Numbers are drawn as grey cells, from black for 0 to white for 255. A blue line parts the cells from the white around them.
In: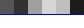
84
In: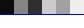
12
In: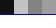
17
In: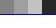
130
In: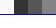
248
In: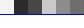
243
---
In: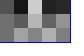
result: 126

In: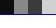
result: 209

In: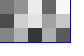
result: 90

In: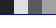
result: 161

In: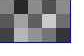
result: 52

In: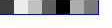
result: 122

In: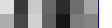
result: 133

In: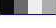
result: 172

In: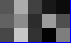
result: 126
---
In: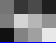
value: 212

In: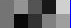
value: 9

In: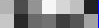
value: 41

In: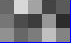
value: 76

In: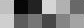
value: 92

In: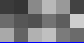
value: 86
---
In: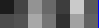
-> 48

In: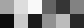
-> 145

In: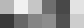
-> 141

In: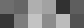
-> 140

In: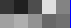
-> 147

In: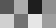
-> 114
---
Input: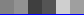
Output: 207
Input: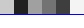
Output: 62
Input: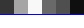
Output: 79
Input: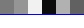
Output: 177
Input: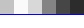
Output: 70
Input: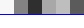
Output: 190
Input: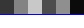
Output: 143
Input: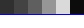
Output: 218
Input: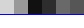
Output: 105
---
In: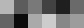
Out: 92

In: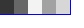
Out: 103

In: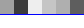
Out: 59

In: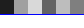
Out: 160

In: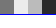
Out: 236

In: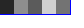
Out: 142

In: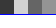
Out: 210

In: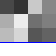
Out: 51

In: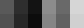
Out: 46

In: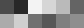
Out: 40
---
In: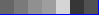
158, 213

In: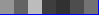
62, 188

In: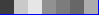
145, 230

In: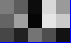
5, 229

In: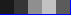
143, 194

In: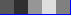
150, 222

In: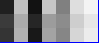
156, 244

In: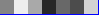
39, 238
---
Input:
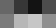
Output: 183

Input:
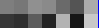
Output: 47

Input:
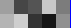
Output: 206

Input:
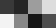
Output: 136

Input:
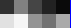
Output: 246

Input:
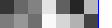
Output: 151

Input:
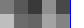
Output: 108

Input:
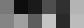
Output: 160
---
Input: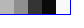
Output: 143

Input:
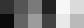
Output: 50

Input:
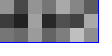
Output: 60

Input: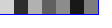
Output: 96

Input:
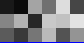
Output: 39

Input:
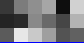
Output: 42
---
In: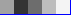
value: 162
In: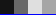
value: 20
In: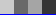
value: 203
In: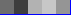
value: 109
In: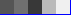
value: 85
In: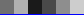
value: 111
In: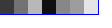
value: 57
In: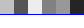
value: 193
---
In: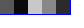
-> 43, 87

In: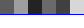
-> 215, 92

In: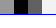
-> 242, 152

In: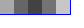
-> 199, 169

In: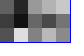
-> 200, 82

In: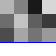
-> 215, 76
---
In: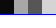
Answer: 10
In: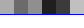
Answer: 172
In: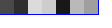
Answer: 73
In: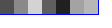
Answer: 79
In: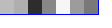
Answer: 188
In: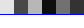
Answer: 228
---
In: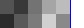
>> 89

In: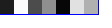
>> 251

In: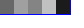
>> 160

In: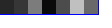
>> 54

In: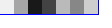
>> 166

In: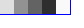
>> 146

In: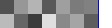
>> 102
